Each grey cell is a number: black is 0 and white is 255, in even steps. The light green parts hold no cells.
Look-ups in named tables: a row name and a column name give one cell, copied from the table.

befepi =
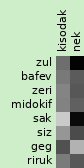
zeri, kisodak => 132
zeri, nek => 87
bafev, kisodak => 121
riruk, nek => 87
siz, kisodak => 150
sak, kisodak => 202
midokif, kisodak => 130
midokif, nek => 96
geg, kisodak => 81
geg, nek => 178
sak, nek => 9
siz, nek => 75
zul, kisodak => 110
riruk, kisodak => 123
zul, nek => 3
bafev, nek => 91
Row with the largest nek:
geg

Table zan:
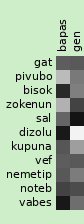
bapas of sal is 101
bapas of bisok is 41
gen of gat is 89
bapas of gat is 93
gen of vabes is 110
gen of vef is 89
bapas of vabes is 24
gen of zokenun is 67

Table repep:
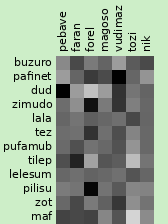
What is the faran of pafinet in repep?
101
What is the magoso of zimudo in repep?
122
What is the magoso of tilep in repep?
85
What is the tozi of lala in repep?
72
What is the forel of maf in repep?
67
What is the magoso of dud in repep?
156
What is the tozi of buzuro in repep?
91

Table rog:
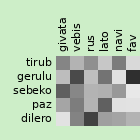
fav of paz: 226
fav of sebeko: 232
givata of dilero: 226
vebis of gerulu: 74
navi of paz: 225
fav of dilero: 179
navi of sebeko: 152
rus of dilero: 66
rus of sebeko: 179
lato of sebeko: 176
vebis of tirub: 179
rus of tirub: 143

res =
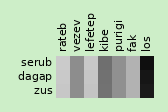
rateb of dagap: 201
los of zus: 26
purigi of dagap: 144
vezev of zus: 141
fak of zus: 178
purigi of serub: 144
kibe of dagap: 113
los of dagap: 22
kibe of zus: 114
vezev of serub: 141
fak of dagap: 178
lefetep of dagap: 198
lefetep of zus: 196
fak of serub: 178
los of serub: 15
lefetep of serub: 200

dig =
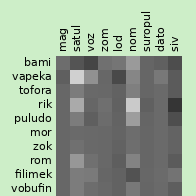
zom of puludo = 108
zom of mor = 104
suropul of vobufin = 102
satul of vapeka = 208
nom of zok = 110
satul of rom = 151
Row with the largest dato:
vapeka

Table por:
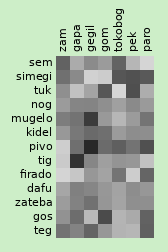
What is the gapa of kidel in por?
120
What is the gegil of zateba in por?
113
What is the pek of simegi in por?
81
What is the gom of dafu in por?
151
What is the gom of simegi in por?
204
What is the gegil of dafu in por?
134
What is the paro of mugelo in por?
116
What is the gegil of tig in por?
134
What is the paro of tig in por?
193
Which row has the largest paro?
sem

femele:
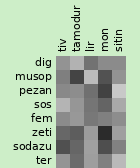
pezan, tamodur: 141
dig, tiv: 147
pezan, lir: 112
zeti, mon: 43
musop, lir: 187
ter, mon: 128
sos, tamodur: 150
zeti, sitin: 159
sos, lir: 117
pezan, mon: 66
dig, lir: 114
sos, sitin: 169
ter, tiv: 148
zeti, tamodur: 93
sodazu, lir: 160
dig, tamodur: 178

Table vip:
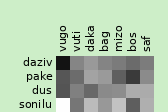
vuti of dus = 128
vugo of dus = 84
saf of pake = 139
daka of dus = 104
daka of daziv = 153
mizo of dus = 141
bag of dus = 138
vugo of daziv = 19
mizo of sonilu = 194
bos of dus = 172
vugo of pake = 86
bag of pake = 154
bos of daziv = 107
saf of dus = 171
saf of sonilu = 175
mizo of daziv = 123
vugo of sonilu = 254
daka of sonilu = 187

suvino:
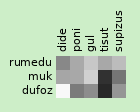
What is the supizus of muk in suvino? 117
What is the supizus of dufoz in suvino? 149
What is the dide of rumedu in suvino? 136
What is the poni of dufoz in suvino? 123
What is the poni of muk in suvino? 168
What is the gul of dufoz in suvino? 141
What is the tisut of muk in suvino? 49
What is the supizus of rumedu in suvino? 188
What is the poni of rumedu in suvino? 169
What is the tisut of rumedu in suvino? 168
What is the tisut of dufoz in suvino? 40
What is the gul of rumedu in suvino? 199
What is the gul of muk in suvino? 208
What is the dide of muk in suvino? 166
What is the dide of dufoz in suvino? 248

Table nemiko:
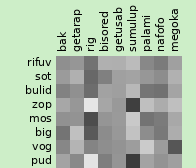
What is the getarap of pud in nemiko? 137
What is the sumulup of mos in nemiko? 201
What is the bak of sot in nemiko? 155
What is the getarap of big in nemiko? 192
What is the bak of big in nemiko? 116
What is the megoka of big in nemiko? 173
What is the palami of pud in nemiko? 163
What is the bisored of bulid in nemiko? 162
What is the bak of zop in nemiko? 167
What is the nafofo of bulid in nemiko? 113
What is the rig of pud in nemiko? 227
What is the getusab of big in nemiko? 152
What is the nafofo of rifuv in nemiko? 123
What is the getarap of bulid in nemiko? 144
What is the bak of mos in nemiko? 145
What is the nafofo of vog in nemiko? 156
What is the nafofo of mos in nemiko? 123
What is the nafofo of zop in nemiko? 172
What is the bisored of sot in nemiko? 128

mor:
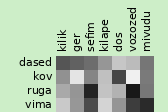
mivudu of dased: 118
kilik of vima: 201
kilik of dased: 85
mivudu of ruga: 119
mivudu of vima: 42
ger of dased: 97
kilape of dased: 150
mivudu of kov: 122
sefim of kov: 133
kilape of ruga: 195
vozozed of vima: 61
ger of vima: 151
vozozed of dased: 187
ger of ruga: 149
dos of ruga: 178

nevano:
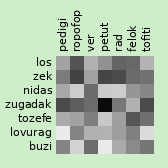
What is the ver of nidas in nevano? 106
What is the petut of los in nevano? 145
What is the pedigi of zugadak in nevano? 74
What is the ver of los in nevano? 177
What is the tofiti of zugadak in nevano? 74
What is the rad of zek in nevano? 75
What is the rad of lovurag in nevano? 158
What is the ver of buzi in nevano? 108
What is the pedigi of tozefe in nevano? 171
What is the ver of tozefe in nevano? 126
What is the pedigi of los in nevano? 162

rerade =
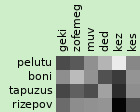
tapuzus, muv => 77
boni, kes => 148
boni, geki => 142
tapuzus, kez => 44
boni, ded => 81
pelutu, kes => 135
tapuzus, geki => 70
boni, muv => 146
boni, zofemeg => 187
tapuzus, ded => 162
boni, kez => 59
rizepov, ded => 148
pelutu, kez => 235
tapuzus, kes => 142
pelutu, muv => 144
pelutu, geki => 75
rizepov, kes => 79
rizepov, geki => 107
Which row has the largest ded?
pelutu

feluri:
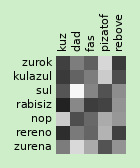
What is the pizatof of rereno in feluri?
179
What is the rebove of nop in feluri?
151
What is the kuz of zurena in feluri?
124
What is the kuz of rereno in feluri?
45
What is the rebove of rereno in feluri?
64
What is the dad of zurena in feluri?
217
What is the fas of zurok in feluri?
96
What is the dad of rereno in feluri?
122
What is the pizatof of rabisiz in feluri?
67
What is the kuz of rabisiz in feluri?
34
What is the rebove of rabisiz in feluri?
147
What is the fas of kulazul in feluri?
125

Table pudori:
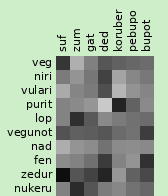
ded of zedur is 36
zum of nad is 148
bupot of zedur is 73
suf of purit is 131
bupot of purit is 138
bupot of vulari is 133
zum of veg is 175
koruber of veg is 97
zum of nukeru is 43
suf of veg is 54
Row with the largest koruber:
vulari

